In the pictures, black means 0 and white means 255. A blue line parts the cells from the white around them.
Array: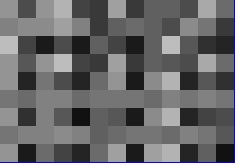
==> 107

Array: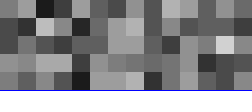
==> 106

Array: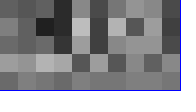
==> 74

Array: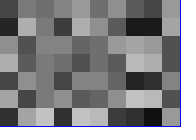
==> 153

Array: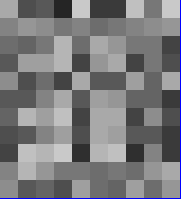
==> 201
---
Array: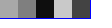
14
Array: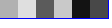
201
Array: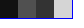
80
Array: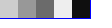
107
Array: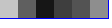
62
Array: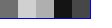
175
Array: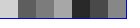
41
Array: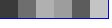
157
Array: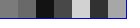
210
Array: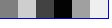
3
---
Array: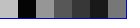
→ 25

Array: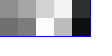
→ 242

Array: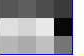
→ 76

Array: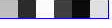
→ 11

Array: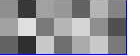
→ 181

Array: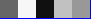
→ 193

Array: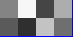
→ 69

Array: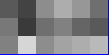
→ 151

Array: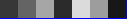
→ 157

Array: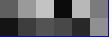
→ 184
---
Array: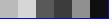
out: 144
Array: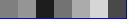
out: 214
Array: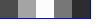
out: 119
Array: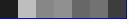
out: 114
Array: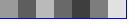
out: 125
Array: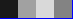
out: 217
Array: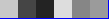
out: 134
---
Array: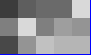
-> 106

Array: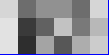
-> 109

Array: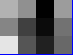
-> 1

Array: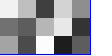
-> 211

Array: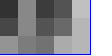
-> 83

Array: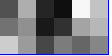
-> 247
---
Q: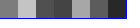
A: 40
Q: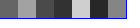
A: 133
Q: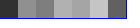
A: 97
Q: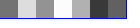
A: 97
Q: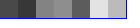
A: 187
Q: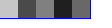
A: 104
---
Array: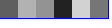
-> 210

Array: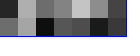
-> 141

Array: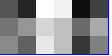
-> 15

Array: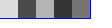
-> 52

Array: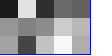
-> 107

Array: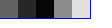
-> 140

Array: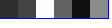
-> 16
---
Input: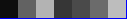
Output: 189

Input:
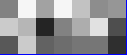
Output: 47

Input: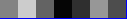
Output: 77

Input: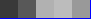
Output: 153

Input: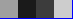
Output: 205

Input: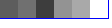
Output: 255
